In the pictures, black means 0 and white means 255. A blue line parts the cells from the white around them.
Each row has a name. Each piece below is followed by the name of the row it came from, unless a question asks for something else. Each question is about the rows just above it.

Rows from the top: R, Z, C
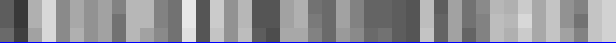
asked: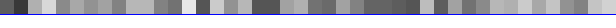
R
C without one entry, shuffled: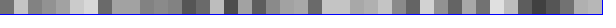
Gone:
[154]
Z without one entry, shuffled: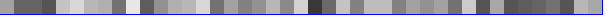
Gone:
[122]
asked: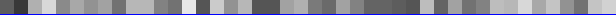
Z

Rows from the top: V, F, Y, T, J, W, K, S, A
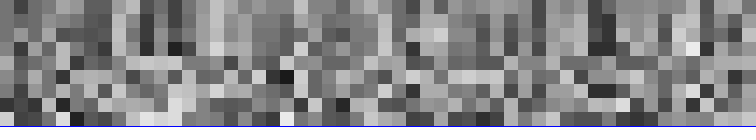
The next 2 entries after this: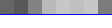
[123 143]
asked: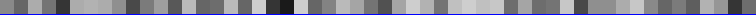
W
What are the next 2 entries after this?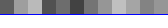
[131 131]
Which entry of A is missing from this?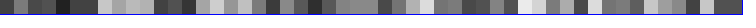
[227]
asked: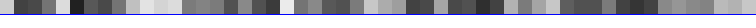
A
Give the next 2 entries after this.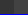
[137 150]

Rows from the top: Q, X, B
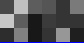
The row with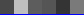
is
Q
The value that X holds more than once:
[52]
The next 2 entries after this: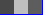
[85 52]
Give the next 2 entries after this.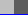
[85 52]
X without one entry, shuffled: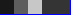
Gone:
[59]

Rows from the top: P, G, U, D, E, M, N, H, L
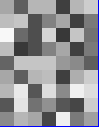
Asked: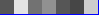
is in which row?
H
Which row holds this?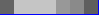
E
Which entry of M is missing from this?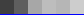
[174]
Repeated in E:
[197]
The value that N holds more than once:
[221]
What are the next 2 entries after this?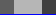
[182 205]
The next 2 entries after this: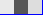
[138 240]

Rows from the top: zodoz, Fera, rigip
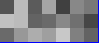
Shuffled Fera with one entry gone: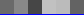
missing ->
[112]
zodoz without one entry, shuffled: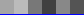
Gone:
[91]
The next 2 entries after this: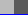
[165  64]
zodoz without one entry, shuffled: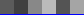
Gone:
[120]

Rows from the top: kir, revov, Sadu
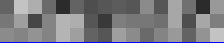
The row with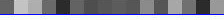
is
kir
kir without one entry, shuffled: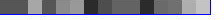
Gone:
[92]
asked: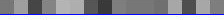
revov

